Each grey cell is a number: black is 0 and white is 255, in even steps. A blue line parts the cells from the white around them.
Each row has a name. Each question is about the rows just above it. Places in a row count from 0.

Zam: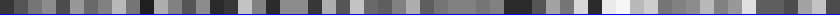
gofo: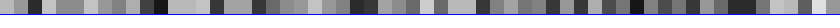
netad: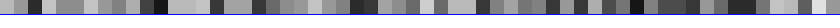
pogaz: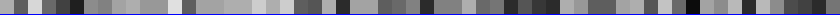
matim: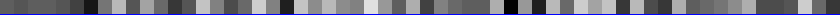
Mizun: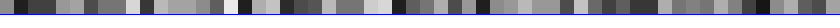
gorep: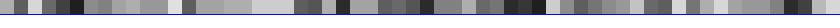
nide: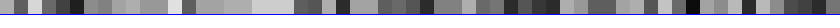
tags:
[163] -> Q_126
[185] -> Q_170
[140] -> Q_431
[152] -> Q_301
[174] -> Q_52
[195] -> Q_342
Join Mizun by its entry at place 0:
Q_431
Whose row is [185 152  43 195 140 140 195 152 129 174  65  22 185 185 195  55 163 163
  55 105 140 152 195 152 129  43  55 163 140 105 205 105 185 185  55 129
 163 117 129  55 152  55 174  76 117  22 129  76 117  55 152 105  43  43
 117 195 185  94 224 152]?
gofo
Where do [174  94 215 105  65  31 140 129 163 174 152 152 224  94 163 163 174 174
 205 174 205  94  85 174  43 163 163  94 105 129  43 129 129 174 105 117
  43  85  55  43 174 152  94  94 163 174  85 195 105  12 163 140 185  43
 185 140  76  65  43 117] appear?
pogaz
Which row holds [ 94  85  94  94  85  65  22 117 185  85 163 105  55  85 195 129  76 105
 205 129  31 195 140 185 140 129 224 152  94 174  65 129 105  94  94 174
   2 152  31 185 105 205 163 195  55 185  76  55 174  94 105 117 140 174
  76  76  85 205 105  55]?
matim
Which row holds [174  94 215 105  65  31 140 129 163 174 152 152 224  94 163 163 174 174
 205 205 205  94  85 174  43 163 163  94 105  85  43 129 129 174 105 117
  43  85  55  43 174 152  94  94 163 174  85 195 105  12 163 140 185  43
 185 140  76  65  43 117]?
nide

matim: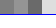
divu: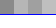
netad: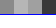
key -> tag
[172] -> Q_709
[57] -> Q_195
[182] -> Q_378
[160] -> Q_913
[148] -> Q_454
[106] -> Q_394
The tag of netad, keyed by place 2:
Q_913
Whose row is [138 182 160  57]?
netad
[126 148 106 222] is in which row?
matim
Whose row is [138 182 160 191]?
divu

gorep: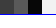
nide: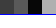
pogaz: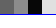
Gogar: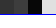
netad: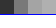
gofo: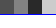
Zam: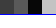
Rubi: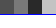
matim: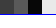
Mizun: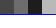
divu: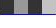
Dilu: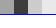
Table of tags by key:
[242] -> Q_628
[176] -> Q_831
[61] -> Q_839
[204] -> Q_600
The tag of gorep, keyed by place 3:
Q_628
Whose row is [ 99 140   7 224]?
pogaz

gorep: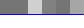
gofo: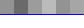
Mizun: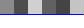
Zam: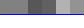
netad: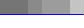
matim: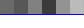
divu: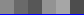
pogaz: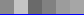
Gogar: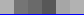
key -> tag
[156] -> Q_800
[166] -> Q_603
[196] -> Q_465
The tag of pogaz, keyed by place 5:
Q_603
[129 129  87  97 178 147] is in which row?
Zam
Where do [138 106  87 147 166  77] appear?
divu
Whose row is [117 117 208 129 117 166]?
gorep

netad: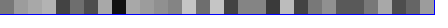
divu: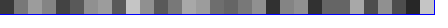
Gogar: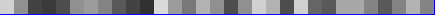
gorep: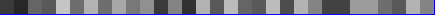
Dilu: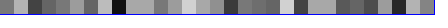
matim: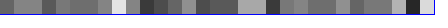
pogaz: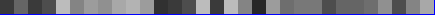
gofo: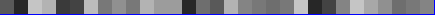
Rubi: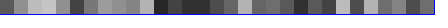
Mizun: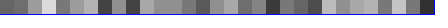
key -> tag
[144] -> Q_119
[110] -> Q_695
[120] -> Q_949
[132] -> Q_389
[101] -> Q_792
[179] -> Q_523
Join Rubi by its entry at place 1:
Q_119
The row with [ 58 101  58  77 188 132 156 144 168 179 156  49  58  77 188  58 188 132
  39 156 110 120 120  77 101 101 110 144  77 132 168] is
pogaz

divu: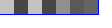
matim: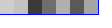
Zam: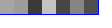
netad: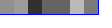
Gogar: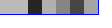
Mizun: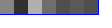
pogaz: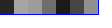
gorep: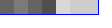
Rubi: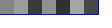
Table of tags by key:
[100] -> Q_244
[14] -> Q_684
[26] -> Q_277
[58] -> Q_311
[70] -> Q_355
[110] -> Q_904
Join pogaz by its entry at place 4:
Q_277
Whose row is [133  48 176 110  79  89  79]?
Mizun
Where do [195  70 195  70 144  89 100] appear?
divu

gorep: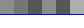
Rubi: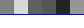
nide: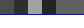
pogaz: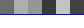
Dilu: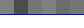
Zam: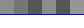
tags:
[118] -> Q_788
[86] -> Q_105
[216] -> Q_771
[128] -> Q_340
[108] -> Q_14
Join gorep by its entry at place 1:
Q_788
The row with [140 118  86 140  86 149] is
Zam
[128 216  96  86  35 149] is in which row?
Rubi
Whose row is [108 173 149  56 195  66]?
pogaz
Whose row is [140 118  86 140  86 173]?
gorep

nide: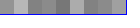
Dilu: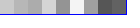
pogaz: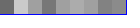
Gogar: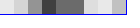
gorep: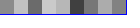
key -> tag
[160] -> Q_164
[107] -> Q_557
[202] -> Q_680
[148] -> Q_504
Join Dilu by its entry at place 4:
Q_504
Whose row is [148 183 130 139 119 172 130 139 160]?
nide
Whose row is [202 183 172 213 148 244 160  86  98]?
Dilu
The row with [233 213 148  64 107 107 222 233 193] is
Gogar

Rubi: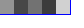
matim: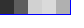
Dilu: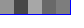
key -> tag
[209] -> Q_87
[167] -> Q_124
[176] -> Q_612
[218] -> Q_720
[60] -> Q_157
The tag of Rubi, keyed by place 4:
Q_87
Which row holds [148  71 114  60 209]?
Rubi
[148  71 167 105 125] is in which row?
Dilu

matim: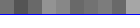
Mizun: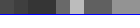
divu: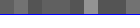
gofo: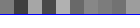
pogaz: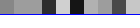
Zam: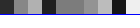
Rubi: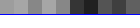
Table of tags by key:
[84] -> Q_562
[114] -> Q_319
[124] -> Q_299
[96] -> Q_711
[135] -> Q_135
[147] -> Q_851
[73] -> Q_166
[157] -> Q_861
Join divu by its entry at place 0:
Q_711
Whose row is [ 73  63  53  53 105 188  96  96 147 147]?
Mizun
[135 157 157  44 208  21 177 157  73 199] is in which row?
pogaz

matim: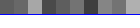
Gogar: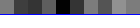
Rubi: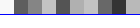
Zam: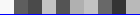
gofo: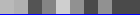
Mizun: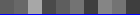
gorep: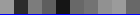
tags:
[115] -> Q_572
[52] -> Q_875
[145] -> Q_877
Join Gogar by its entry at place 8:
Q_877
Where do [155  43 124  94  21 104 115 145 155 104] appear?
gorep
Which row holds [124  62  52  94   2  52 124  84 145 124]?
Gogar
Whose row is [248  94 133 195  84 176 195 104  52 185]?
Rubi
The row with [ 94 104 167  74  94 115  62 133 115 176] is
matim

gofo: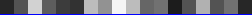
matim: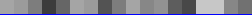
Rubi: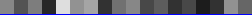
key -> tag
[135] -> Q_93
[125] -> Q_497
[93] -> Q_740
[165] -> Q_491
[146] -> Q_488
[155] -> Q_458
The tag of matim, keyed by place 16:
Q_93
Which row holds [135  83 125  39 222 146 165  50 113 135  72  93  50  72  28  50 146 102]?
Rubi
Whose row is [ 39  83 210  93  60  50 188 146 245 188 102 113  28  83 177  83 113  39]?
gofo

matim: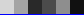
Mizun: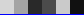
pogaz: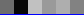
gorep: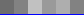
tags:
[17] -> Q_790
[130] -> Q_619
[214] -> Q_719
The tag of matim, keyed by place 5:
Q_790
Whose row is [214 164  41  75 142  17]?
matim
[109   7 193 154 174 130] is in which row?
pogaz
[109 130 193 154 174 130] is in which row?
gorep
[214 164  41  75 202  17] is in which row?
Mizun

